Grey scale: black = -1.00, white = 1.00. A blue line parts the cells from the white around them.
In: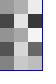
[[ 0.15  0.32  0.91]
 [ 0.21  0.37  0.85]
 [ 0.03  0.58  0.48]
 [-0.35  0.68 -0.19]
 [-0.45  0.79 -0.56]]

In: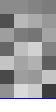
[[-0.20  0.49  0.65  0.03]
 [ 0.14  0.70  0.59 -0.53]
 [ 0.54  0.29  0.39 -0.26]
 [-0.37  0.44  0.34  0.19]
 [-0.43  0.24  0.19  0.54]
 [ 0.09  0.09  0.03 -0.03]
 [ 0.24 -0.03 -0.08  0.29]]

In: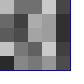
[[-0.18 -0.50  0.35  0.23 -0.62]
 [-0.29 -0.40  0.29  0.23 -0.62]
 [-0.67  0.06 -0.06  0.18 -0.40]
 [ 0.46 -0.12 -0.12  0.58 -0.45]
 [ 0.52 -0.06 -0.24  0.58 -0.50]]

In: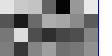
[[ 0.78  0.58  0.53 -0.23 -0.96  0.19  0.83]
 [-0.01 -0.57  0.04  0.24 -0.12 -0.07  0.14]
 [-0.34 -0.79 -0.17  0.36  0.30  0.09 -0.29]
 [-0.07  0.73 -0.39 -0.63 -0.45 -0.39  0.04]]

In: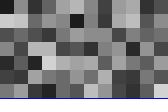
[[ 0.05 -0.44  0.43  0.43 -0.44 -0.33 -0.61  0.00  0.16 -0.67  0.16 -0.44]
 [-0.49 -0.55  0.27 -0.06 -0.17  0.16 -0.12  0.38 -0.49 -0.55 -0.06 -0.33]
 [ 0.59  0.54 -0.17  0.16  0.05 -0.78  0.00 -0.55  0.33  0.48 -0.33  0.10]
 [-0.38 -0.17 -0.38 -0.55 -0.06  0.22  0.10  0.10 -0.44  0.00 -0.22 -0.12]
 [-0.06  0.22 -0.55 -0.72 -0.17 -0.33  0.48  0.16 -0.44 -0.61 -0.27  0.65]
 [-0.78  0.10 -0.61 -0.22  0.27  0.43  0.05 -0.49  0.22  0.33 -0.61 -0.38]
 [-0.67 -0.27 -0.72  0.65  0.38  0.27  0.33 -0.27  0.27 -0.06 -0.27  0.22]]

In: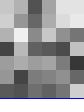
[[ 0.23  0.35  0.23  0.29 -0.03 -0.57]
 [ 0.40  0.88  0.08  0.56  0.13 -0.08]
 [ 0.18 -0.47 -0.03  0.03  0.13 -0.19]
 [-0.30 -0.36 -0.13 -0.24 -0.08  0.62]
 [ 0.62  0.18 -0.19  0.35  0.72  0.83]
 [-0.47  0.45 -0.24 -0.30 -0.41  0.51]
 [ 0.56  0.40 -0.36  0.29  0.78  0.78]]

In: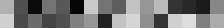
[[ 0.63 -0.42 -0.15 -0.47 -0.37  0.00  0.18 -0.74  0.52  0.68  0.12 -0.59
   0.63  0.73  0.00  0.35]
 [ 0.40 -0.37 -0.91 -0.10 -0.31 -0.96  0.58 -0.10 -0.26  0.52  0.18  0.46
  -0.59 -0.69 -0.79  0.06]]

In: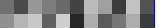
[[ 0.14  0.42  0.57 -0.24  0.62 -0.70  0.36 -0.30 -0.07  0.36 -0.54]
 [-0.12 -0.42  0.19 -0.02 -0.18 -0.48  0.47  0.25 -0.54  0.52 -0.36]]

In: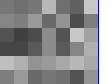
[[ 0.04 -0.01  0.21 -0.18  0.15 -0.40 -0.01]
 [ 0.50  0.38  0.15  0.21  0.32  0.44  0.32]
 [-0.07 -0.13 -0.07  0.44 -0.13 -0.24  0.56]
 [-0.01  0.21 -0.18 -0.07 -0.13 -0.35  0.15]
 [-0.45 -0.45 -0.30  0.10 -0.30  0.04  0.38]
 [-0.35 -0.50 -0.40  0.10 -0.35  0.56  0.27]]
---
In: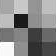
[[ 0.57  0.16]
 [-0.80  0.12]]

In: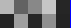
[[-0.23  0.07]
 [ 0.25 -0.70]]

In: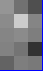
[[-0.11 -0.38]
 [ 0.60  0.04]]

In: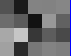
[[-0.80  0.03]
 [-0.29 -0.86]]

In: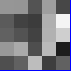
[[ 0.17 -0.35]
 [-0.48 -0.53]]

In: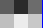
[[-0.67 -0.15]
 [ 0.85  0.57]]
